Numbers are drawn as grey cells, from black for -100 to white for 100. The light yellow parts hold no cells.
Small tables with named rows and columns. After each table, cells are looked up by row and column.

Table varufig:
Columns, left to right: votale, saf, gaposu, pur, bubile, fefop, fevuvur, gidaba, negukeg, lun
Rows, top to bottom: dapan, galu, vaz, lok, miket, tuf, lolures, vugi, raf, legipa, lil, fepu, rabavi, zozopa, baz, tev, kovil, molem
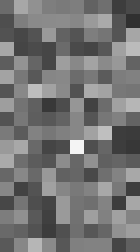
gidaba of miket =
8
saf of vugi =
-10
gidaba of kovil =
-20
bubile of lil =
-41
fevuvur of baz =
-13
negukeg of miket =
19
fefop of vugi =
18
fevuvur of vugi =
-48
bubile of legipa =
0
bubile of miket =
24
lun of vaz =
30
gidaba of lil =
-20
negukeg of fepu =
-21
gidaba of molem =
2
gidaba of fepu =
-25
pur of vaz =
21
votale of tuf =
28
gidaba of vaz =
-8
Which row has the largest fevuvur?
lolures

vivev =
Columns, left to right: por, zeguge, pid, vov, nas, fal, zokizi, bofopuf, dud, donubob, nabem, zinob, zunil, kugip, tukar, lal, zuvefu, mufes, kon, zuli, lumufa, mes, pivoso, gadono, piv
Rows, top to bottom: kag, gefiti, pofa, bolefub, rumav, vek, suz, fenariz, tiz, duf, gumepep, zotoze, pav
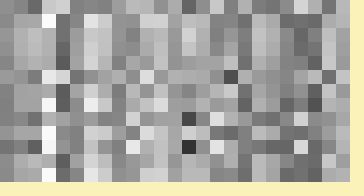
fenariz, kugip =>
22
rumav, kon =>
38
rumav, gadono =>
57
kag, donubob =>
46
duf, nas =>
8
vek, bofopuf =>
27
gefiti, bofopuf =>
60
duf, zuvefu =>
-16
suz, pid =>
29
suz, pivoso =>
-25
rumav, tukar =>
28
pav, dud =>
13
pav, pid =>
33
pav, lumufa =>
-17
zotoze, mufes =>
-9
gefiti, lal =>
3
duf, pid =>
30
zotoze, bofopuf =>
48
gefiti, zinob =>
64
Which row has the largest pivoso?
vek

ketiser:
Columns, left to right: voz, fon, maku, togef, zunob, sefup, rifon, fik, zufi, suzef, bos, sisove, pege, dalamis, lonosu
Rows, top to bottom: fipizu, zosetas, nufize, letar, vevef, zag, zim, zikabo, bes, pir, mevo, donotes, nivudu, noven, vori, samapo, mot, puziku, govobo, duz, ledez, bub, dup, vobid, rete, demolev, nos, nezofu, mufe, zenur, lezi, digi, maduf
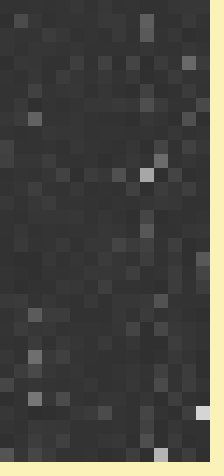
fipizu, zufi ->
-60
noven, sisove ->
-53
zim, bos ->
-49
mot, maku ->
-61
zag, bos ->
-62
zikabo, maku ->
-62
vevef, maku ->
-58
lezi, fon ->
-61
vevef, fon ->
-57
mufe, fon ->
-60
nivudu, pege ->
-47
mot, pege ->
-61
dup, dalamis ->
-61
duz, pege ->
-53
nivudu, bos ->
31
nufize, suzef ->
-61
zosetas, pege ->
-61
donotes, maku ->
-58
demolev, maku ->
-13
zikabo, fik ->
-57

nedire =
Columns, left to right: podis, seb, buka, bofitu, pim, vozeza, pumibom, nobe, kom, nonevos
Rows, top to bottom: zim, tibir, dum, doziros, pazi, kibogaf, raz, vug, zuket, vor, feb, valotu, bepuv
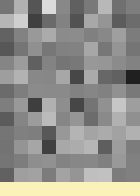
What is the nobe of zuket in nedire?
8
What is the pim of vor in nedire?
19
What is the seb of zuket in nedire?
4
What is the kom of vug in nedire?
55
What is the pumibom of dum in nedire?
0
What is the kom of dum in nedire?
25
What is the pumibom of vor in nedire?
29
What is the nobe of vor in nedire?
34
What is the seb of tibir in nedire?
62
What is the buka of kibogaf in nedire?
7
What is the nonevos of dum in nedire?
-3
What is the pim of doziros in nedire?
1
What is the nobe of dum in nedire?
7
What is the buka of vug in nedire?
-51
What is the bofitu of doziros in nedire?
-7
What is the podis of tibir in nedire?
43
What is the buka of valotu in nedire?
11

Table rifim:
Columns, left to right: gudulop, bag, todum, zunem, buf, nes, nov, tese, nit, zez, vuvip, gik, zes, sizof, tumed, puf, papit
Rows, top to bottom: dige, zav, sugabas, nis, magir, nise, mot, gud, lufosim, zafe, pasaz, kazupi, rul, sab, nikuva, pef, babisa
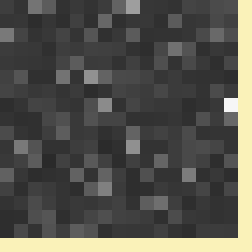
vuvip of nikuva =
-26
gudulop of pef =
-64
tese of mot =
-59
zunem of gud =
-48
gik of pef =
-62
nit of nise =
-42
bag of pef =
-63
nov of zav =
-62
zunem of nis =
-62
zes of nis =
-11
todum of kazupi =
-28
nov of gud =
-38

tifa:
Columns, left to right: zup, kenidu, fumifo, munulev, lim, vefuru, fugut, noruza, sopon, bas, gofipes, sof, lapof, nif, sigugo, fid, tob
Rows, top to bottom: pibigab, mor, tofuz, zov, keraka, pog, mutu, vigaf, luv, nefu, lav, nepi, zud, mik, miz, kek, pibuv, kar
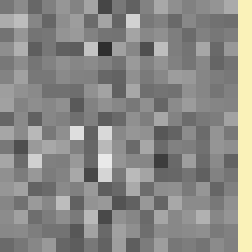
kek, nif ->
17
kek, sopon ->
14
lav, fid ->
17
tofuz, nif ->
-16
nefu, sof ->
-32
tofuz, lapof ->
-1
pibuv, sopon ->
26
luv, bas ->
13
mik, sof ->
11
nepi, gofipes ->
5
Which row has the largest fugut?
zov

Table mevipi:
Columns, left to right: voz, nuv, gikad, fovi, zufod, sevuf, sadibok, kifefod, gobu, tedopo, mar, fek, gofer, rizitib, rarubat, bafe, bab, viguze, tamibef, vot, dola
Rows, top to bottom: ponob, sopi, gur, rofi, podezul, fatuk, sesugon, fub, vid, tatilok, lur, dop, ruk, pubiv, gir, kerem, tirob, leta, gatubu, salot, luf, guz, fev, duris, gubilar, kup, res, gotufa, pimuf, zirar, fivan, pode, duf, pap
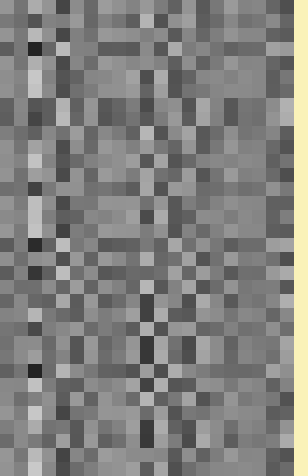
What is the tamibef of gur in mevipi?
6
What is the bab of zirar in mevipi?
12
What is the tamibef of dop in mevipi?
6
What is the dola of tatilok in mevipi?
-27
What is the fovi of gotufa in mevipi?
-3
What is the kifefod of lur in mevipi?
19
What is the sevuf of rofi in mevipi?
1
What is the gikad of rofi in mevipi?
-72
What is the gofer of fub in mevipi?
12
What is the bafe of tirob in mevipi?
1
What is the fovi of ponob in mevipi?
16
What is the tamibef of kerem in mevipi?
4
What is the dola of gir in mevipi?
-25
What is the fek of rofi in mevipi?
-32
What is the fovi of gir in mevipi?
11
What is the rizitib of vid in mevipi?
-28
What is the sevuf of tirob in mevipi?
-2
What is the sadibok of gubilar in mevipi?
19

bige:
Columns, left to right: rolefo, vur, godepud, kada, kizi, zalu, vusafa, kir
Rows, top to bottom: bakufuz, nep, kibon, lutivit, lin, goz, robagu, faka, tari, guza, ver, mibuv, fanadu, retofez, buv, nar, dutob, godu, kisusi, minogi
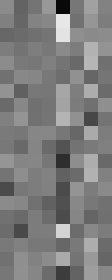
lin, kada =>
0
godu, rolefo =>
-5
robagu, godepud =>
-6
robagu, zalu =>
-1
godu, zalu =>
-5
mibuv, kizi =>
-64
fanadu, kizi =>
-24
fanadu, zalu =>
-16
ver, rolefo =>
-6
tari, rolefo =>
0
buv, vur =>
6
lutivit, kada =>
-6
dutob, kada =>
-2
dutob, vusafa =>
7
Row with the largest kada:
bakufuz

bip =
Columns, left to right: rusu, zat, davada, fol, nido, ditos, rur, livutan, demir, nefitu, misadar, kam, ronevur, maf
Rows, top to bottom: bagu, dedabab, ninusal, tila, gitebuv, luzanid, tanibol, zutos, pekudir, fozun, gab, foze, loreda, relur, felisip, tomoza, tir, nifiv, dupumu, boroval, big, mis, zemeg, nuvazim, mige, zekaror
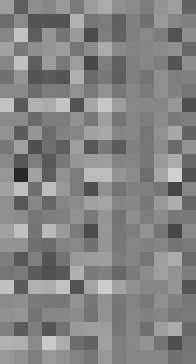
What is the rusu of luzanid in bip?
-11
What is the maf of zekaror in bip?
-8
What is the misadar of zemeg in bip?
1
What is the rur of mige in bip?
-23
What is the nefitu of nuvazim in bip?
4
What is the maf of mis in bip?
-7
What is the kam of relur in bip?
-8
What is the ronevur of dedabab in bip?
5
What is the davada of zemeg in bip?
-9
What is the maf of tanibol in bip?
-8
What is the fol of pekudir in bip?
-3
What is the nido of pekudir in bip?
-2

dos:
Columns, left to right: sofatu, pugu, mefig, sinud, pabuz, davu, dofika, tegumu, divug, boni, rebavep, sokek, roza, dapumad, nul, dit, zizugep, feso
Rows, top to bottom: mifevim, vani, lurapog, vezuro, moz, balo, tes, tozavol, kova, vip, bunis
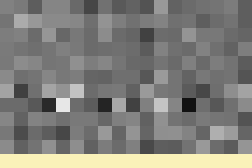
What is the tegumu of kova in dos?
-19
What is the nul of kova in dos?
-4
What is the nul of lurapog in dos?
-6
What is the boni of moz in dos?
-18
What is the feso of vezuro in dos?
-1
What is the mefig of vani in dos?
19
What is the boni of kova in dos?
4
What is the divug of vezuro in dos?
-12
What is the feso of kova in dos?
-35
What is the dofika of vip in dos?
-15
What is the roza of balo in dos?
-9
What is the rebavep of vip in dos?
-21
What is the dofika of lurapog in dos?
-16
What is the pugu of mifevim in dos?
-4
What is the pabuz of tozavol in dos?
81
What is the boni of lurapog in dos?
-21
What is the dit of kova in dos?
-8
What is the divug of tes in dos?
-5
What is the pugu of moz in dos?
10

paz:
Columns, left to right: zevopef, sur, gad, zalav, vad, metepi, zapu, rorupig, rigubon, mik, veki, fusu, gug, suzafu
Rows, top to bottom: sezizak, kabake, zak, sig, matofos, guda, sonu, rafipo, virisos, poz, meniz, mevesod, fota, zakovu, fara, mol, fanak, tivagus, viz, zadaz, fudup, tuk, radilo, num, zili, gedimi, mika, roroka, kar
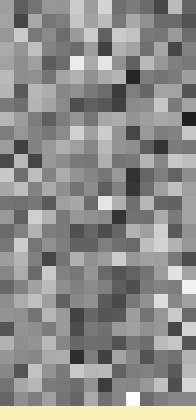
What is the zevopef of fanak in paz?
-17
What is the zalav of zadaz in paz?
58
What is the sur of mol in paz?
-24
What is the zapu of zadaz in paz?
17
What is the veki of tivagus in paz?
49
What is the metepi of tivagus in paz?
-23
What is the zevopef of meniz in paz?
22
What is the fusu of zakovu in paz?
25
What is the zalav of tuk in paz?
24
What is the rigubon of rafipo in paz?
-49
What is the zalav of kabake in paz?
-8
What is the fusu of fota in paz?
-1
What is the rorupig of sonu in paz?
-15
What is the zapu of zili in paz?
-13

